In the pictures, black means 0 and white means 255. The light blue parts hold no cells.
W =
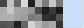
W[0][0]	70
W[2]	[175, 175, 162, 157, 123, 128, 48, 42, 82]
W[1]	[172, 199, 166, 162, 149, 73, 29, 59, 26]
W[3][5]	181
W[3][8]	51
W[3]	[83, 89, 34, 101, 211, 181, 154, 168, 51]
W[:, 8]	[120, 26, 82, 51]
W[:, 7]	[201, 59, 42, 168]
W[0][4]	33

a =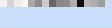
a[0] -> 243
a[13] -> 173
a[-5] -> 174
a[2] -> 236

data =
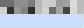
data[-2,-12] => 109
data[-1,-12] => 208
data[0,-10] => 140
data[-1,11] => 187
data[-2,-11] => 111
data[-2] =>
[109, 111, 140, 142, 124, 184, 205, 205, 156, 162, 219, 188]
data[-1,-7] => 188

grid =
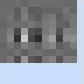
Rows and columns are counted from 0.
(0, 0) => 105
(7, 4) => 111
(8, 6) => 117
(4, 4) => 83
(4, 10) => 125
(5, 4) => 71
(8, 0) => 107
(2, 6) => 114
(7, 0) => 105
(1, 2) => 94
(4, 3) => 159
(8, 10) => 121
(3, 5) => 106
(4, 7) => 133
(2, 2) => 95
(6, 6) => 123
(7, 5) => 113
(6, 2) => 100
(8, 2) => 79
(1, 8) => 102
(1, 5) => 95
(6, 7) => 135
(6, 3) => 126
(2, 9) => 110
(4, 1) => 123
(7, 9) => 103
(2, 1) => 114
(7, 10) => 103
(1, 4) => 91
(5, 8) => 62

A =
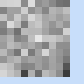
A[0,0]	208
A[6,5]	151
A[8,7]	164
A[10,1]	196
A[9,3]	131
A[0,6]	155
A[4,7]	142
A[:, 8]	[115, 171, 158, 170, 139, 186, 143, 150, 146, 152, 141]
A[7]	[184, 151, 118, 207, 123, 163, 214, 167, 150, 135]
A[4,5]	184
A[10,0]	213
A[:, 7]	[137, 180, 174, 149, 142, 199, 186, 167, 164, 162, 171]
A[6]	[155, 186, 173, 158, 171, 151, 128, 186, 143, 142]
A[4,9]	209
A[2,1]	158
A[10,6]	185
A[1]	[132, 161, 160, 206, 145, 164, 134, 180, 171, 190]
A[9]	[200, 189, 156, 131, 135, 159, 143, 162, 152, 85]
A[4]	[125, 152, 113, 186, 183, 184, 163, 142, 139, 209]
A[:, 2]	[213, 160, 201, 188, 113, 132, 173, 118, 182, 156, 178]
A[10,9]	59
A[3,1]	217

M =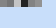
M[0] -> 132
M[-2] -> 131
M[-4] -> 196
